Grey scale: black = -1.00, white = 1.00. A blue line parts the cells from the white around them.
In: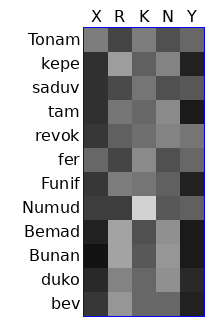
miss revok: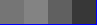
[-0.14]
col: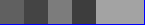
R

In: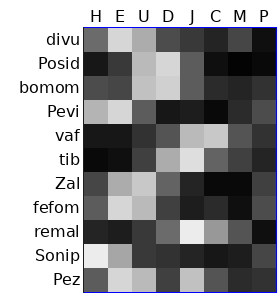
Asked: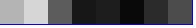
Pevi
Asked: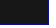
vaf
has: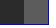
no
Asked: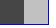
bomom
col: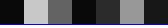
C
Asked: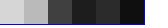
fefom

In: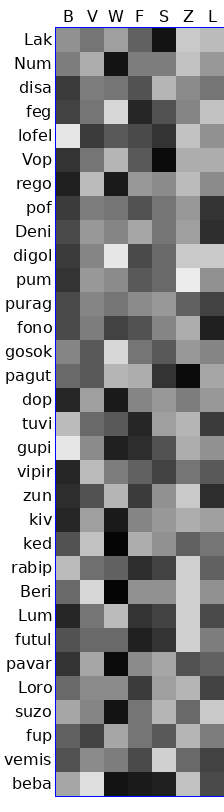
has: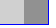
yes
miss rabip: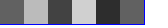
[-0.13]

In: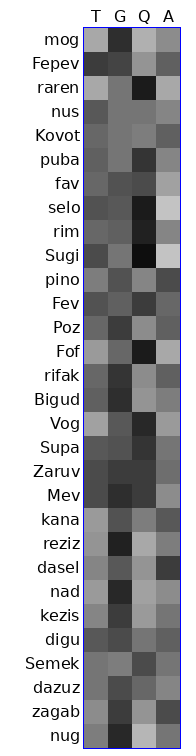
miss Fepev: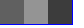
[-0.47]
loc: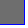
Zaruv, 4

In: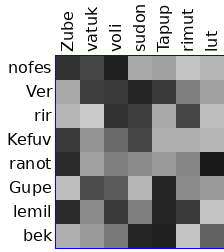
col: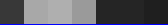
Tapup
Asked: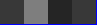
lemil
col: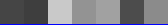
vatuk
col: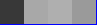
Tapup
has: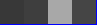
no

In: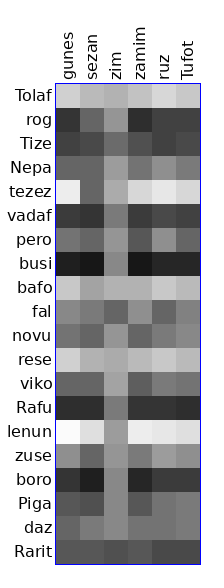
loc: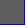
viko, 4
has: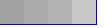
no
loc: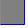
fal, 6
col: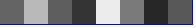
zamim
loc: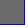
Tize, 3
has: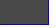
yes

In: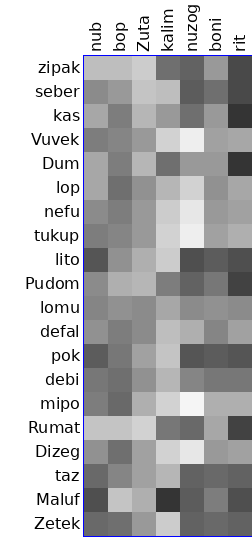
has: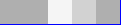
no
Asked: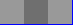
kas

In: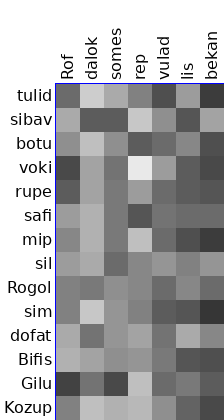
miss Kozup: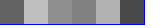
[0.44]
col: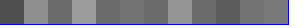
vulad
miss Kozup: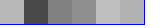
[-0.22]

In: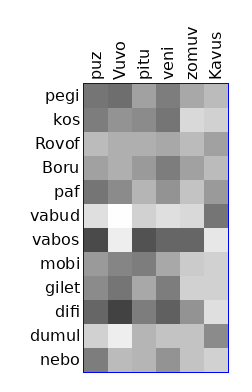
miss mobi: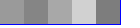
[0.59]
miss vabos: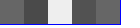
[0.81]
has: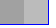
yes
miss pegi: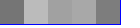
[-0.14]
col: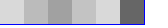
zomuv
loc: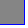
mobi, 2

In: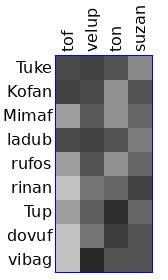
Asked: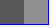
Mimaf
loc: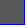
Mimaf, 2
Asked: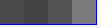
ladub
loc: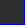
Tup, 3
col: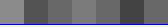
suzan
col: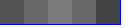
suzan
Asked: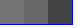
rinan

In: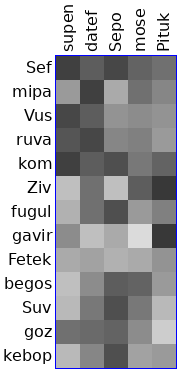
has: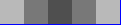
yes
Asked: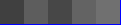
Sef
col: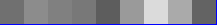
mose
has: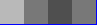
yes
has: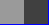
yes
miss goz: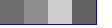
[-0.17]

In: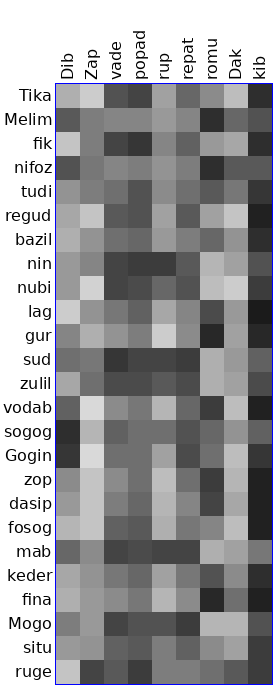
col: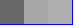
Dib
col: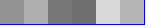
Zap
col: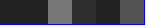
kib
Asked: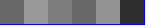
bazil

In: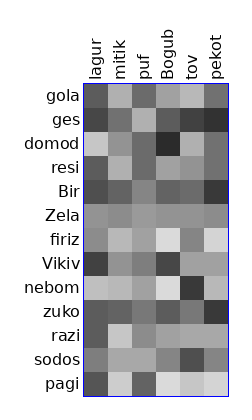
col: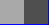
tov
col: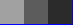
Bogub
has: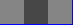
no
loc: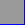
Zela, 3

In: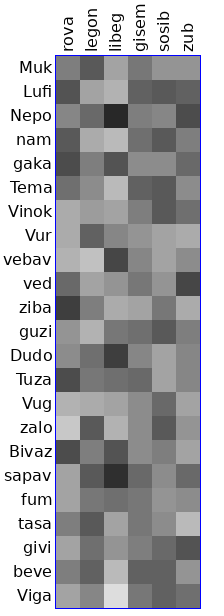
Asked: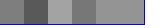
Muk
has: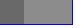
no
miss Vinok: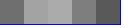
[0.22]
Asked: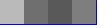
nam
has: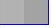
no
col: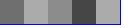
zub

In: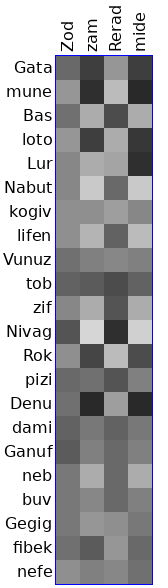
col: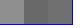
Zod
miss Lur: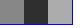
[0.29]
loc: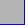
lifen, 2
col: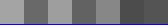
Rerad
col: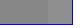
Zod
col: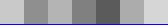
zam
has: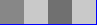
no

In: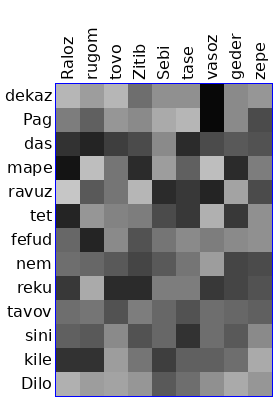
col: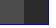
Zitib
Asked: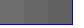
tavov
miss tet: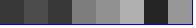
[0.03]

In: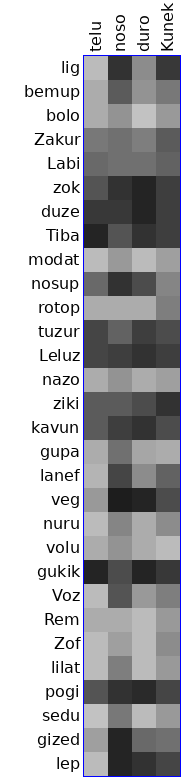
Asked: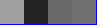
gized
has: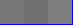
yes
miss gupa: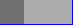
[0.30]
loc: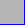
lanef, 1
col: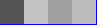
telu
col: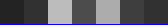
duro
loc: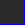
pogi, 3

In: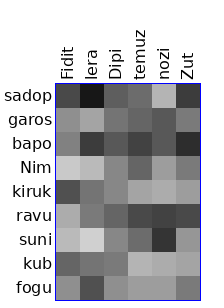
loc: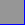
suni, 6
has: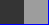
no
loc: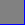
bapo, 1
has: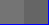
yes

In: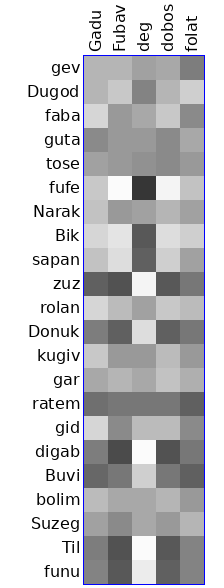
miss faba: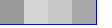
[0.08]
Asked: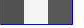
zuz
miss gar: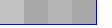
[0.37]
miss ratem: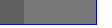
[-0.13]
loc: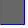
Buvi, 1
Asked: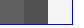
zuz
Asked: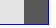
Bik

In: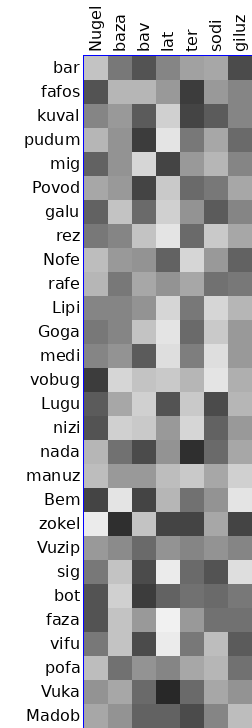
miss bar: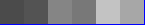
[0.26]
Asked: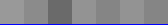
Vuzip
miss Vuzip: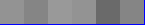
[0.09]
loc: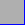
vobug, 7
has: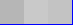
no
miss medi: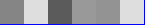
[-0.01]

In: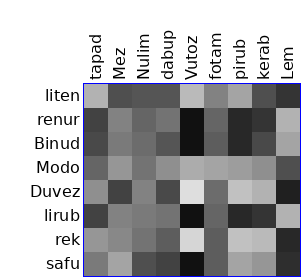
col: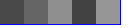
tapad
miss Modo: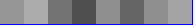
[0.23]
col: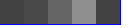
tapad
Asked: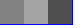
liten
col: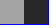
pirub

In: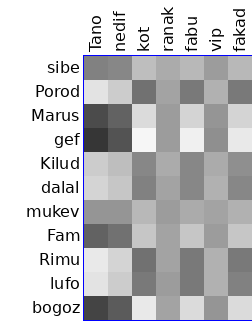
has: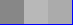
no
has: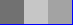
yes
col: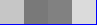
fakad
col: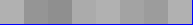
vip

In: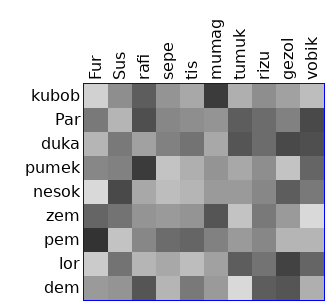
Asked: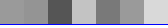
zem
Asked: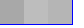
nesok

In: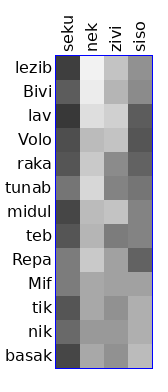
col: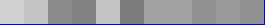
zivi
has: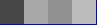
yes
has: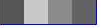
yes
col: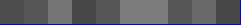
seku
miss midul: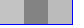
[-0.45]

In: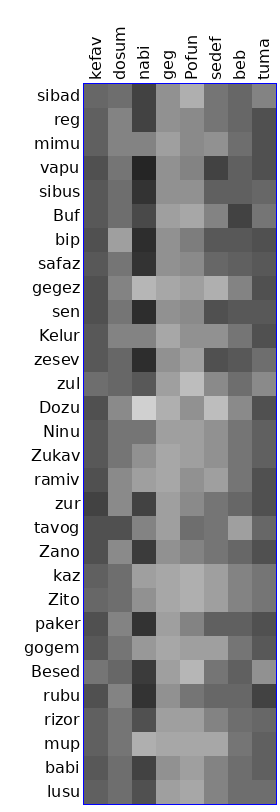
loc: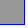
gogem, 3
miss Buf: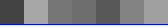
[-0.43]
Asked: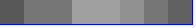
Ninu
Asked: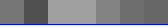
rizor
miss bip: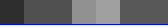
[-0.02]

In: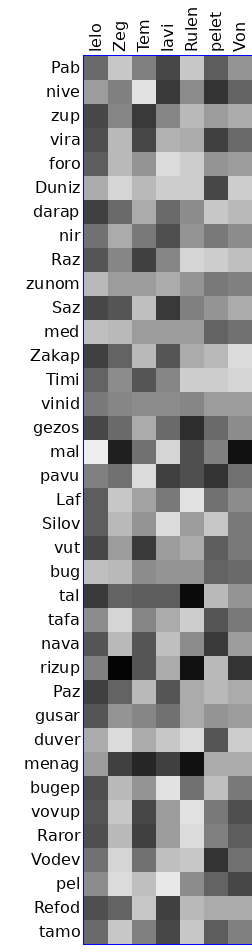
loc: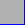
vira, 4
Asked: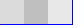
pel
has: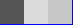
no
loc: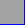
Laf, 3

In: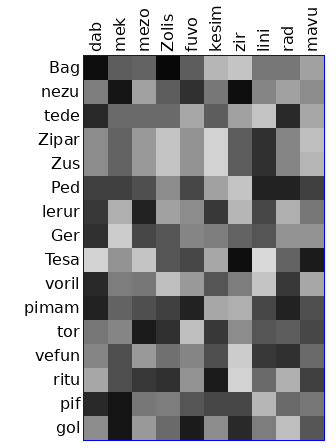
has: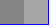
no
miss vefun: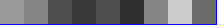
[-0.12]

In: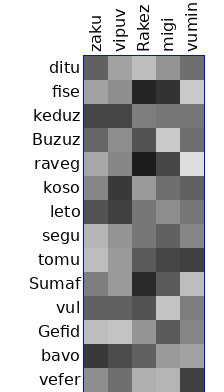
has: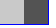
no
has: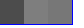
no
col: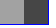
zaku
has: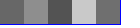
yes
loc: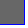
Buzuz, 1
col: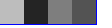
Rakez
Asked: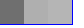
vefer

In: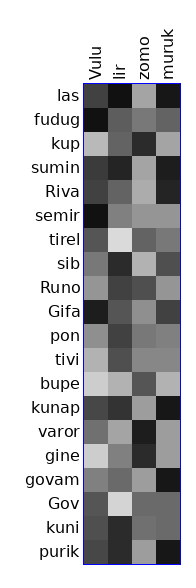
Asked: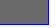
Gov
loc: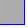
Riva, 3
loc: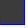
sumin, 1
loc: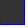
kunap, 2

